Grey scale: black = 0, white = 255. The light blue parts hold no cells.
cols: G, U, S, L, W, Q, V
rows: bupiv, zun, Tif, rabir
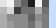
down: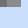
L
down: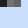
W
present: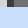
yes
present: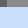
no
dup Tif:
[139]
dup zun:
[113]
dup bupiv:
[243]

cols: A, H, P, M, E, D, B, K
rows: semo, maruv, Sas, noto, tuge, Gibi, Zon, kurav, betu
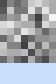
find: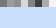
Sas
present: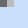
yes

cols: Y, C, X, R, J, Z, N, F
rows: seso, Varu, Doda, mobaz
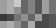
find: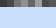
Doda
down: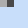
C
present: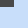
yes
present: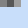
yes
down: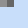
R
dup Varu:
[158]

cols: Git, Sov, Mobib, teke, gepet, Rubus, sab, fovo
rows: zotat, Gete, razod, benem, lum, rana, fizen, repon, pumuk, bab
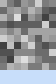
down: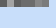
Rubus
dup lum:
[164]
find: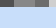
repon
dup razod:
[123]
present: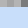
yes
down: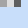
Mobib
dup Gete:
[151]

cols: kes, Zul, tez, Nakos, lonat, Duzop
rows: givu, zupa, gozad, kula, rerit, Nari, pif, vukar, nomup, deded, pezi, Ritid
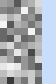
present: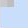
yes
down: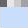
tez

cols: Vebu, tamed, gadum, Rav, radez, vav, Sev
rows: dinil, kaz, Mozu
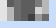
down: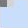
vav
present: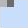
yes
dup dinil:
[93]
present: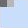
no
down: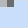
Sev

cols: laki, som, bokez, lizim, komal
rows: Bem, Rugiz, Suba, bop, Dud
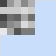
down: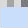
lizim
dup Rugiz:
[204]
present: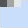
no
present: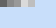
yes
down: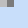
komal

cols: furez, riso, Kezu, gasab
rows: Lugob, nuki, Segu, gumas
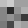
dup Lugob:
[160]
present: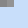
yes
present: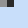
no
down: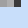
gasab

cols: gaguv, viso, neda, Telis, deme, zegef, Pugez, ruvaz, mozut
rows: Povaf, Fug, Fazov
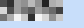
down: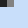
Pugez
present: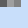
yes
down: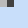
mozut
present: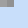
yes
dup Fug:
[159]

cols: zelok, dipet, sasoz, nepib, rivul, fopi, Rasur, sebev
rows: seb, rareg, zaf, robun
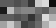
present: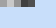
yes
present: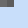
yes
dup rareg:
[134]
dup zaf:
[92]

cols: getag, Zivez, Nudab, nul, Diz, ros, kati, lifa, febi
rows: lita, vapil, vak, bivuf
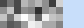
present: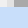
yes
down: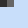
ros
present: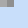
no
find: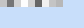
vak
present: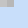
yes

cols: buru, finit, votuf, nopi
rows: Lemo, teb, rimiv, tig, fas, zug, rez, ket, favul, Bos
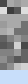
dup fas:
[114]
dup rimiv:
[169]
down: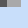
votuf
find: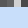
rez
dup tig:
[169]
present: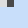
no
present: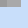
yes

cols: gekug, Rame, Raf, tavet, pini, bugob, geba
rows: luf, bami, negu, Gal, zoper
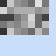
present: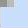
no
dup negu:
[65]
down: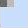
bugob

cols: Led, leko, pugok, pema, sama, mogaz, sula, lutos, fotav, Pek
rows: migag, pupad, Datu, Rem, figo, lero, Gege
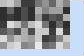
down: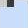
sula
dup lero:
[203]

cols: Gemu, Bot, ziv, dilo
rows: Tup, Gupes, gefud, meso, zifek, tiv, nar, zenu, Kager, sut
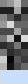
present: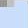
yes
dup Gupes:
[32]
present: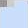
no
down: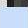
dilo
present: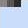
yes

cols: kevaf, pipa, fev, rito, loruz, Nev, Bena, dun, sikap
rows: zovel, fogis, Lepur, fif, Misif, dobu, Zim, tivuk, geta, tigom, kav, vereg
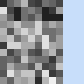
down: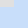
Bena
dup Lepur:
[32]
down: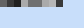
dun
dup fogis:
[32]
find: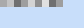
dobu

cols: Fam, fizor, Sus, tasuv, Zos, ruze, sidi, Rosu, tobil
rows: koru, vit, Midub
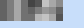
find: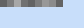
vit
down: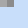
Rosu
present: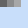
no
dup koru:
[167]
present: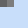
yes
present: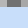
no

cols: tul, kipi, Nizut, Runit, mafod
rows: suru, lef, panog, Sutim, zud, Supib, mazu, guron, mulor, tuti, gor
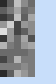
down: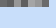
Runit
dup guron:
[107]
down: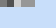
kipi
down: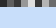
tul
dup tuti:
[123]

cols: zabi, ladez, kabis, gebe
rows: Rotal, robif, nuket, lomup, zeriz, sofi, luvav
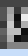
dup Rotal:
[69]
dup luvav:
[131]
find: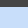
Rotal
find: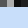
sofi
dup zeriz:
[190]

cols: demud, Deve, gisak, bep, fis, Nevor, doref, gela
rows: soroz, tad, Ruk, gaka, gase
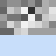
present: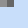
yes
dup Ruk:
[118]
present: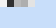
yes
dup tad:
[174]

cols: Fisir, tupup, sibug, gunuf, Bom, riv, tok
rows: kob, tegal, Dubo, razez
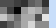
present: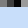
yes
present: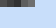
yes
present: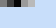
yes
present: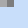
no
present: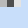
no

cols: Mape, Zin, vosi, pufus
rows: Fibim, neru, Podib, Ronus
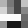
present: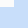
yes
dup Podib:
[251]
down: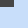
vosi
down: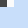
vosi
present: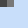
no

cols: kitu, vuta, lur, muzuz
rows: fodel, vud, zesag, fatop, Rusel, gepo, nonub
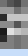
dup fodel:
[113]
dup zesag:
[197]
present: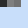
yes
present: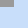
yes
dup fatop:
[139]
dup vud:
[154]
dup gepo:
[127]

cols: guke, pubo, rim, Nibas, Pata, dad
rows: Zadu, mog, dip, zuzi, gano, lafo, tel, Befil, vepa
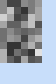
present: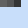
no
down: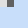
dad
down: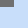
guke
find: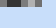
tel
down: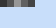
Nibas
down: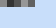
Nibas
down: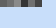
rim

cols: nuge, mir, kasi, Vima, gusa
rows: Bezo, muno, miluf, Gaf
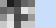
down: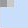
gusa
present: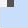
no
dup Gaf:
[200]
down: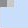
nuge
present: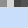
yes

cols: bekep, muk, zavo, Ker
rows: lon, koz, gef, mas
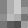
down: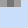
Ker
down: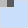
muk
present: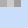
yes

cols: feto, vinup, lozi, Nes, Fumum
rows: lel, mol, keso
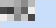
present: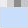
yes
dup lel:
[184]
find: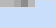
lel

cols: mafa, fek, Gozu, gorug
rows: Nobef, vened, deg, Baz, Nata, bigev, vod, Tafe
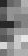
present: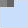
no
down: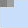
gorug
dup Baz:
[40]
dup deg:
[131]
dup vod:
[159]
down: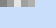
gorug
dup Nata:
[159]

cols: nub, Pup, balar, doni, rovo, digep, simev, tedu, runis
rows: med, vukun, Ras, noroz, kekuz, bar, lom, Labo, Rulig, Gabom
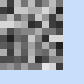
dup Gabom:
[117]
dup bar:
[215]
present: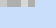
yes
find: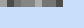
kekuz
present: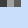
yes

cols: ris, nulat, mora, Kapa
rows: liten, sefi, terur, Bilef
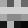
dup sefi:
[209]
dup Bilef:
[23]
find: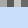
liten

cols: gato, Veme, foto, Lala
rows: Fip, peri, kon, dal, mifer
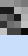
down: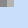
foto
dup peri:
[26]
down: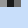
gato
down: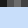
Veme
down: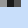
Veme
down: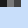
foto
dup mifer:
[66]

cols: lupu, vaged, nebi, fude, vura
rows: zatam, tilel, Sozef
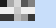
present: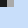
yes
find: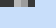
Sozef
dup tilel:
[239]
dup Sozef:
[56]
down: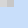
nebi
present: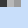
yes
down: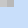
nebi

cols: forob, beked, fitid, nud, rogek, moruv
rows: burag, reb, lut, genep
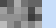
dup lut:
[145]
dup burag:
[100]
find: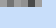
reb
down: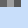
moruv

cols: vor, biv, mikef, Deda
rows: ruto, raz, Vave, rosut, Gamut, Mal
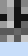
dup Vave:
[19]
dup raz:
[157]
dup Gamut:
[89]
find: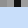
raz

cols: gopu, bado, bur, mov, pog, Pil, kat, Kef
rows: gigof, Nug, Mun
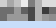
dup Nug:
[110]
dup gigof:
[220]
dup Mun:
[153]
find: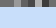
Nug
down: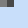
pog
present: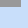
yes
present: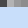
yes

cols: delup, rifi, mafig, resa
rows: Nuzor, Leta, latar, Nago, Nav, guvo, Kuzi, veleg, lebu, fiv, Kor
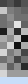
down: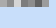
rifi
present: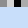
no
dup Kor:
[156]
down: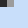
resa
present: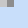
no
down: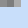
rifi
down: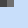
resa

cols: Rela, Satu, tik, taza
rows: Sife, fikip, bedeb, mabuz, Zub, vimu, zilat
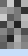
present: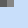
yes
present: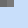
no
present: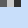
no

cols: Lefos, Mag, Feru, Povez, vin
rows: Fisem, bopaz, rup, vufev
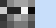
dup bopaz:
[35]
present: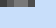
yes
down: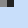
Mag
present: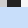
yes
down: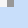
Povez
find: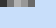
rup
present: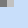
no

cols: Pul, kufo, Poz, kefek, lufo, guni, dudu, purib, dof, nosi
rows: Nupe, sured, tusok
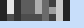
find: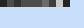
tusok
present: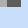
no
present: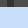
yes
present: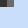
no

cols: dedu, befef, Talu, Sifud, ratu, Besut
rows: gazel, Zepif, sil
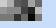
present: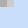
no
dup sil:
[120]
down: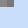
befef
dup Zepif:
[136]
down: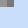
dedu

